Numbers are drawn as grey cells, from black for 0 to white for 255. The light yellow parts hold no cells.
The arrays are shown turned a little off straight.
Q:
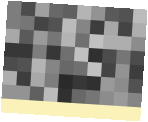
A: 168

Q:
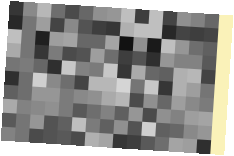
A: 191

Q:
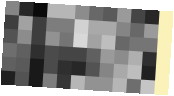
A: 83

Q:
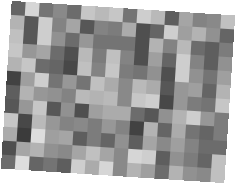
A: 192

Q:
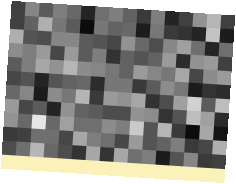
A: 175

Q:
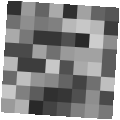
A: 170

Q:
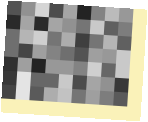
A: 111
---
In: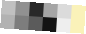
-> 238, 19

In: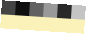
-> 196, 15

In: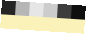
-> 230, 15

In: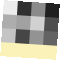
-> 236, 32

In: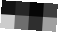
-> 204, 6

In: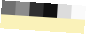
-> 250, 17

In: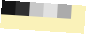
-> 225, 21

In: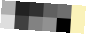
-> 222, 1
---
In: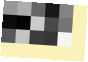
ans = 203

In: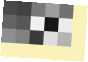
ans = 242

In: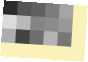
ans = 133

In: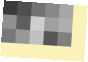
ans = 206

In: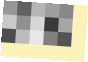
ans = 215

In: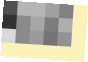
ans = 167

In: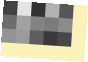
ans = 131

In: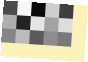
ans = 229
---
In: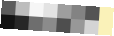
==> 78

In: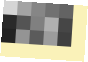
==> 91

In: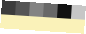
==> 104

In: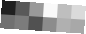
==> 140

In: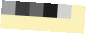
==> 101

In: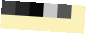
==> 9

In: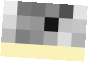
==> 170

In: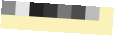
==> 119

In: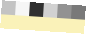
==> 209

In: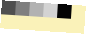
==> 178
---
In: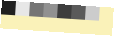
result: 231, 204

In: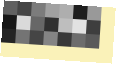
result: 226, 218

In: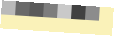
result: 201, 185

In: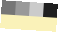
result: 203, 153

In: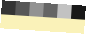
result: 194, 146

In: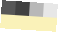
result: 231, 184

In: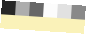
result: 252, 225
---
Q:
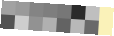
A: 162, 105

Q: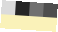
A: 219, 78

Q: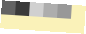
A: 99, 152

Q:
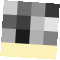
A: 204, 129

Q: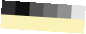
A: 45, 228

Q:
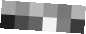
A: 165, 59

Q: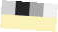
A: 209, 240

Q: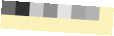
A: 108, 179

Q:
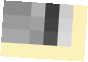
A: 139, 219
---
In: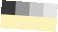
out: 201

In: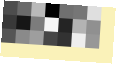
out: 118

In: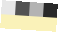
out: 179

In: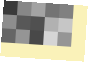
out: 116

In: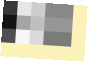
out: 136

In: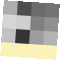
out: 107

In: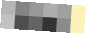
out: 173

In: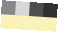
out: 79

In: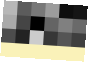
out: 14

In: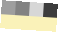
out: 215
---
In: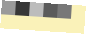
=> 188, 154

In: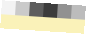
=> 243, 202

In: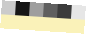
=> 230, 203

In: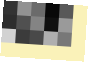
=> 210, 175

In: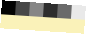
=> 233, 134

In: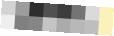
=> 238, 218
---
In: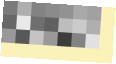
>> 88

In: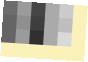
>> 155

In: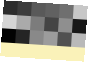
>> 37

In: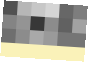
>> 140

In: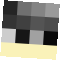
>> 22

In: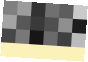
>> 120
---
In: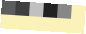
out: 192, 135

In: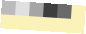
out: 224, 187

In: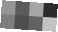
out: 195, 166

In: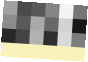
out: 244, 217

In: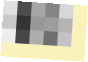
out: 238, 223

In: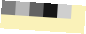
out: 207, 184
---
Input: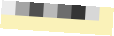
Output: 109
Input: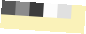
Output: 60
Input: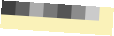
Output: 85
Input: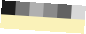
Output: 138
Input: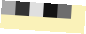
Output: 223
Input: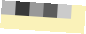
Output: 153
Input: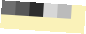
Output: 45
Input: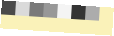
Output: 244
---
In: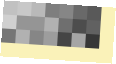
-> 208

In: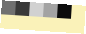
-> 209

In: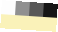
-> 253

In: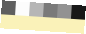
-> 252

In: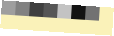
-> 195

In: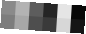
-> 229

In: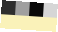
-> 214

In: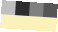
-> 191

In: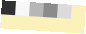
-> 247
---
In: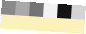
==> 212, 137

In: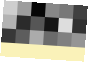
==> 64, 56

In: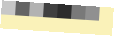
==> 144, 199

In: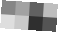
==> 190, 222

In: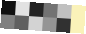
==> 192, 128

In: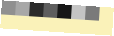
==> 122, 144

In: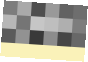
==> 110, 91

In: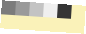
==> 53, 124
